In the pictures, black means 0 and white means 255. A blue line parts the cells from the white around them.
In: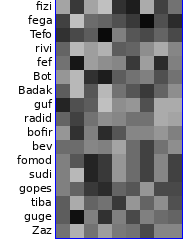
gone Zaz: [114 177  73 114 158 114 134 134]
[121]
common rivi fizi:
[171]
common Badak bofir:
[86]
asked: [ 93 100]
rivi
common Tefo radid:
[100]

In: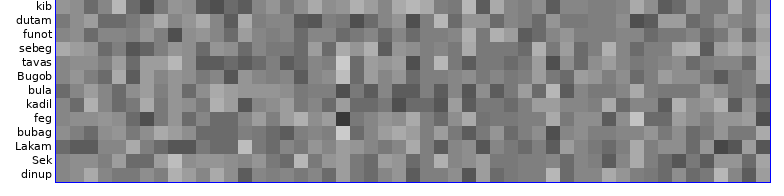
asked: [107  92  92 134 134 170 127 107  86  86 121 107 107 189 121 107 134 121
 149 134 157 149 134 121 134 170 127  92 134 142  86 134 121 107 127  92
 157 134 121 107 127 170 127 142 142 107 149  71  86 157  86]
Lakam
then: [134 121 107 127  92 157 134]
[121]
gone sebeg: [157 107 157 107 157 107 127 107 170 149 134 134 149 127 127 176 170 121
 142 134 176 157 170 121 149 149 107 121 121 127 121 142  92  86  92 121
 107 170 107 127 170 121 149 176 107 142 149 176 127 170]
[100]
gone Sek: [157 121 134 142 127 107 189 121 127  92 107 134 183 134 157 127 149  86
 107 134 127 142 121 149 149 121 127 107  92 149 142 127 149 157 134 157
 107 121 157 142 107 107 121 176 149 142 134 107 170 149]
[164]
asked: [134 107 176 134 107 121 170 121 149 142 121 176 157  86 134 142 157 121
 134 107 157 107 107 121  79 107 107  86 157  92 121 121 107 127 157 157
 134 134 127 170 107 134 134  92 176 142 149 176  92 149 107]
kadil
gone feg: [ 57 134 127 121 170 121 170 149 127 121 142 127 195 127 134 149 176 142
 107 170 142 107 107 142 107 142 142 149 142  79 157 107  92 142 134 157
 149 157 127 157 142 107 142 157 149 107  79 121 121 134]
[115]

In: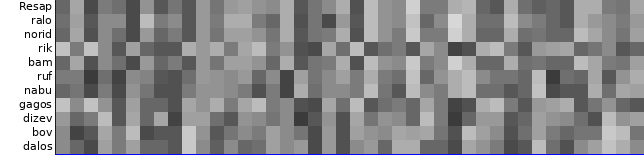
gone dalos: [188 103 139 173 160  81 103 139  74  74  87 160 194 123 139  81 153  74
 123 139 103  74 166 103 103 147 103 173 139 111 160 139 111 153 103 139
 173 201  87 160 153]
[95]
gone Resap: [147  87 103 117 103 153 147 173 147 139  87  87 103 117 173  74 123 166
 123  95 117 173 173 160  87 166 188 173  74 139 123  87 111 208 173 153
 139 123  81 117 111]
[181]
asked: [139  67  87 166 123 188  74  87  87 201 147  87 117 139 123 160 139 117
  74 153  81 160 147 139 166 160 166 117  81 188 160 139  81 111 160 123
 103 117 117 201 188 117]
bov
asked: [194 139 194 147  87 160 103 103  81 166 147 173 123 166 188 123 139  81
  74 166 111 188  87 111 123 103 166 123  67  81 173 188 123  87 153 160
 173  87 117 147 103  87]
gagos
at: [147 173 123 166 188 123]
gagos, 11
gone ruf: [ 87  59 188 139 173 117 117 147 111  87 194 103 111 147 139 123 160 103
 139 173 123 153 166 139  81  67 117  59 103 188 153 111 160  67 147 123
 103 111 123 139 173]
[131]
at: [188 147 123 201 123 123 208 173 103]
norid, 23

